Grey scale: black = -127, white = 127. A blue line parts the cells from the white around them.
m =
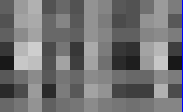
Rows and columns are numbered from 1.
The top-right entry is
-3
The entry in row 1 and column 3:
49
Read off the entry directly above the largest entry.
35
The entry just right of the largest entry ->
-52
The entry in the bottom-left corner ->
-23
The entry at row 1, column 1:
-31
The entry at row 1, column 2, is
27
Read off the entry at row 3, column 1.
-31
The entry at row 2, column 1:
-45
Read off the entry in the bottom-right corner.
5
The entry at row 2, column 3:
42
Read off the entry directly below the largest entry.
63
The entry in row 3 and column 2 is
11
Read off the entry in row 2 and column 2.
35
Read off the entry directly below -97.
-23
